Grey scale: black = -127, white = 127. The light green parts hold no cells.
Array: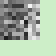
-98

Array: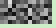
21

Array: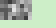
-38

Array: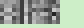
45

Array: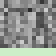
-45

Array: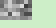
19

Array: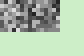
-7

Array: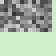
78
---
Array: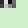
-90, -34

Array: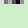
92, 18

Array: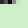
-86, 85

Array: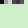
-113, -41

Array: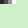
-87, 120

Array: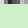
87, 36

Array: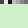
-61, -16

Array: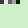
-69, -108
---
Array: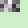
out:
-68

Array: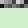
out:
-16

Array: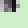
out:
96

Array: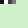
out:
-6

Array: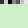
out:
103

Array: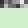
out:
72
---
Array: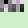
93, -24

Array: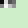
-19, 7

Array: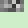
-18, -5

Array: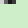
-70, 82

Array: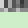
-29, 25

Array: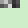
-45, -45
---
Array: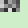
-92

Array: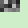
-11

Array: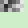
18

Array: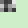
3

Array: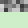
-41

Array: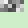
100

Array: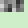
-21

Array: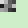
-69

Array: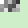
32
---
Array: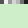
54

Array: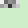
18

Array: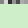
-49

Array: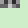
30

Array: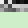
-116

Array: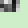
54

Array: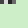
91

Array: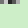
-86

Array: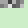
51
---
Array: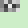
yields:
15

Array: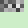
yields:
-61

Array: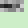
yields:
64

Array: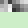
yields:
-9

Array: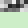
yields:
97

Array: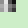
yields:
-16

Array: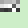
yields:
124

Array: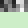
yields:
117

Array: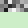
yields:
21

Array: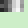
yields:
118
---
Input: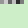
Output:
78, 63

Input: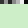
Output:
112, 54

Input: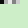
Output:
104, 76

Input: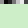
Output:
106, 69

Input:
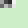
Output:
114, 101

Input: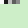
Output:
121, 65
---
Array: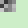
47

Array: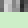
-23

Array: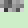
85

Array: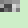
-2

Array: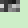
-32

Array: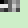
-55
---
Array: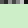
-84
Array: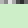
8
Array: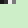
-76
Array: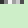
6
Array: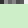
20
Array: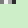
115
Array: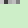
-64
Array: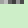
63
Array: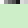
24
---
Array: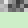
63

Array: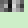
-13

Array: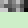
21

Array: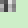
55

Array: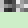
62

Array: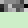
-84
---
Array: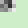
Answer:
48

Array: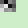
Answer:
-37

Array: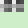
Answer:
107

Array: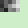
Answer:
-66

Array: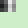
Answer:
-67

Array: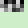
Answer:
57

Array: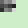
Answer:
-24

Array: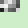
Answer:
-16

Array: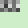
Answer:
26

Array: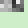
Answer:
11
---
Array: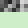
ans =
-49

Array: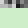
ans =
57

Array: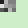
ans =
39

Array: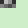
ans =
-24

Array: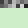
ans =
-9

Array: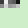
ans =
84

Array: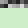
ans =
-93

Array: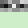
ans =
-110
